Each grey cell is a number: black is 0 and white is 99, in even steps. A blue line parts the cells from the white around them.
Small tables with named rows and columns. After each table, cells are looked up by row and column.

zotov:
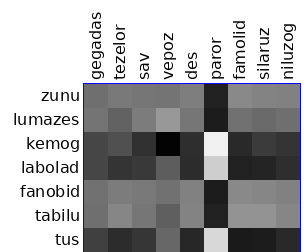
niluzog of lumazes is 43
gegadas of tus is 25
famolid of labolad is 13
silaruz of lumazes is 41
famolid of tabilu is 57
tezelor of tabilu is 52
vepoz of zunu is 45
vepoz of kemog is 1
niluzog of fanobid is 50
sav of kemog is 19
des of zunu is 49
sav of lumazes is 48
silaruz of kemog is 23
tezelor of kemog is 31
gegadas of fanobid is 44
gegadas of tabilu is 43
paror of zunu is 13
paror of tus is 84
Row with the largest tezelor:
tabilu

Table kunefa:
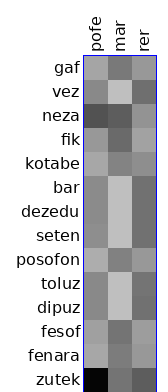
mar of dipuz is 74
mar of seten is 74
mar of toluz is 74
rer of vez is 43
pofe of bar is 54
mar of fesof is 45
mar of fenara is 48
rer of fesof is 61
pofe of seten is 55
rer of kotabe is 55
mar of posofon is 50
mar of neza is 36
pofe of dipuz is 53
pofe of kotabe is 65
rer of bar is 44
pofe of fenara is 65
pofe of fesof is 62
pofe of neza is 32
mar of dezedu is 74

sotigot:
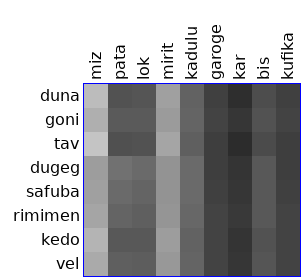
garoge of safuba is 25
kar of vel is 21
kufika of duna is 25
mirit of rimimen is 58
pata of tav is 31
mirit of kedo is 61
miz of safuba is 62
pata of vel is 37
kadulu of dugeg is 41
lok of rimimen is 37
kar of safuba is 21
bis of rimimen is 34
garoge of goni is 26
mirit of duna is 62
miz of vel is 66
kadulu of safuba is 41
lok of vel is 36
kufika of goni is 26
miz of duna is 73
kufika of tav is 24
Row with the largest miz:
tav

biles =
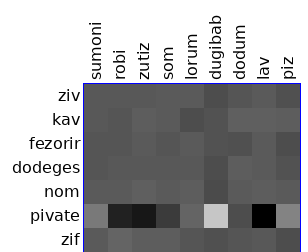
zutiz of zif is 36
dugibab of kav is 32
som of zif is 36
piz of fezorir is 30
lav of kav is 37
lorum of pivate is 39

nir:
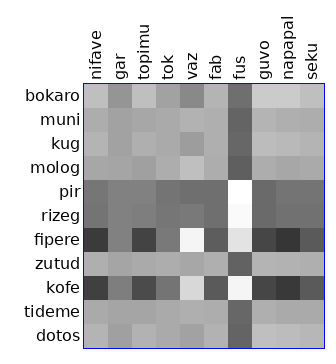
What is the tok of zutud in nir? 67
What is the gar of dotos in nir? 62
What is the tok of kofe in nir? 45
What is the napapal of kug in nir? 72
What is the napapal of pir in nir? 45
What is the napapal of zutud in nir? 69
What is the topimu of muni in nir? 65
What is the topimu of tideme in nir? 64
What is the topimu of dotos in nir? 69
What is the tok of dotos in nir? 66
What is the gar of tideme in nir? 64
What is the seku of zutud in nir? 68
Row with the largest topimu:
bokaro

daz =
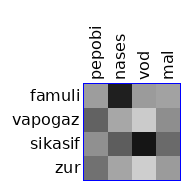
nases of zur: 64
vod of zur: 80
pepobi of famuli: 61
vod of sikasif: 8
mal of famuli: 63
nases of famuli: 12
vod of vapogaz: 79
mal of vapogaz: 55
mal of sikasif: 41
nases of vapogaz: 65
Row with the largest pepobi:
famuli

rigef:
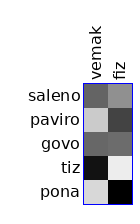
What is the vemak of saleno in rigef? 39
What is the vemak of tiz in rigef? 7
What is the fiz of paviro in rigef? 26
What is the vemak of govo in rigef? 40
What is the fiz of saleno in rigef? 56
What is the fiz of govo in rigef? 42
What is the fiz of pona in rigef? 0
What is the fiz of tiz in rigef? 92
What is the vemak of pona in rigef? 84
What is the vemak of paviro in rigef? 79
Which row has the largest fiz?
tiz

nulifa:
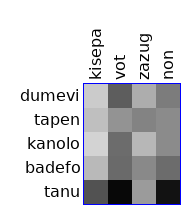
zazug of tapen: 51
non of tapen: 54
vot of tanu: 3
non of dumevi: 48
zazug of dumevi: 67
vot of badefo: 41

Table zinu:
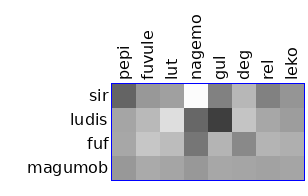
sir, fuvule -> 59
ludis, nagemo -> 40
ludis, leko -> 61
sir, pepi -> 39
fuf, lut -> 73
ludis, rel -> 65
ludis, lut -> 86
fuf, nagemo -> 46
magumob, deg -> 64
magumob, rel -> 63
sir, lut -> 62
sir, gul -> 50
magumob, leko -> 64
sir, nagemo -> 98
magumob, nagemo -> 59
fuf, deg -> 53
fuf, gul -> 70
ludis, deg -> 76

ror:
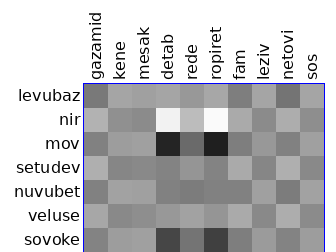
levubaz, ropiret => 65
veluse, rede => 63
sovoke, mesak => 62
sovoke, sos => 61
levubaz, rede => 59
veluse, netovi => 67
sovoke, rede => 45
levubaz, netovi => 45
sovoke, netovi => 51
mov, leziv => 59
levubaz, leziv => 64
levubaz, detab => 64
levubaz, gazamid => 47
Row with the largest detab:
nir

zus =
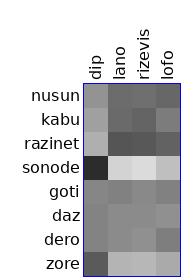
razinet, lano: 33
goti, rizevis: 53
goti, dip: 52
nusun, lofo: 40
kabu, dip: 62
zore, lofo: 66
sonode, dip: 17
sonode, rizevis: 85
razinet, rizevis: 34
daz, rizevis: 54
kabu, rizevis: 39
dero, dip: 51
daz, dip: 51

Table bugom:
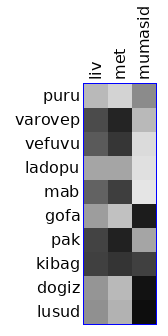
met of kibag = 20
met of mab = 24
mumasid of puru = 54
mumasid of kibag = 25
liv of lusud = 56
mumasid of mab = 89
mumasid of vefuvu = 85
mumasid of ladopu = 87
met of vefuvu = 21
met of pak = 13
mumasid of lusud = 5
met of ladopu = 64
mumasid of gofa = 11
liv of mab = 38
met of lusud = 69
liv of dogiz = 58
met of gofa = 75

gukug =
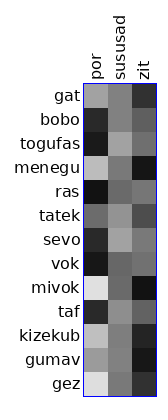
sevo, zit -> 47
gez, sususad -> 47
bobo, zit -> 37
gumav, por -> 60
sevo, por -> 16
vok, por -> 9
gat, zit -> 19
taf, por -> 16
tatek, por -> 42

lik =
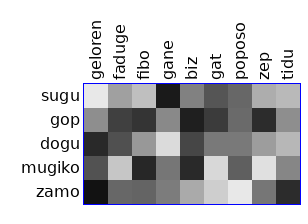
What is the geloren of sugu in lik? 90
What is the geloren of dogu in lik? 16
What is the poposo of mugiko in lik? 37
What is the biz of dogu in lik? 27
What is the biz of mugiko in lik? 16
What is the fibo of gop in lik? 20
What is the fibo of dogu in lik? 59
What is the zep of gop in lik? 17
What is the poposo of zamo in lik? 90
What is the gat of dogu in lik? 47
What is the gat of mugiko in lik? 84
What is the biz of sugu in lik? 50
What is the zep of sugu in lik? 67
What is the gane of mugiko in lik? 46
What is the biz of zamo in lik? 66
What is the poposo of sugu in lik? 40

